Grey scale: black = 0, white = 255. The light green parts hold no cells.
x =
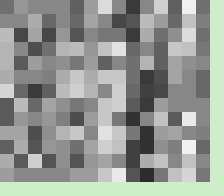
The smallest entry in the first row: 58
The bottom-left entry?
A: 157
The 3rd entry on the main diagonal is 164
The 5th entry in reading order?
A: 135
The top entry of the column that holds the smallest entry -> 135
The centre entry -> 135
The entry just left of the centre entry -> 180
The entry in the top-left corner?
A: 112
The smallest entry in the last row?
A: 44
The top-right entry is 112
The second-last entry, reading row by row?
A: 213
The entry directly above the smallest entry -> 172
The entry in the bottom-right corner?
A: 119
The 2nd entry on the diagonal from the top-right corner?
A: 193
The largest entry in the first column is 213
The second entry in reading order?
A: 150
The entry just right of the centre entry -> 207
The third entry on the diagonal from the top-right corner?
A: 143
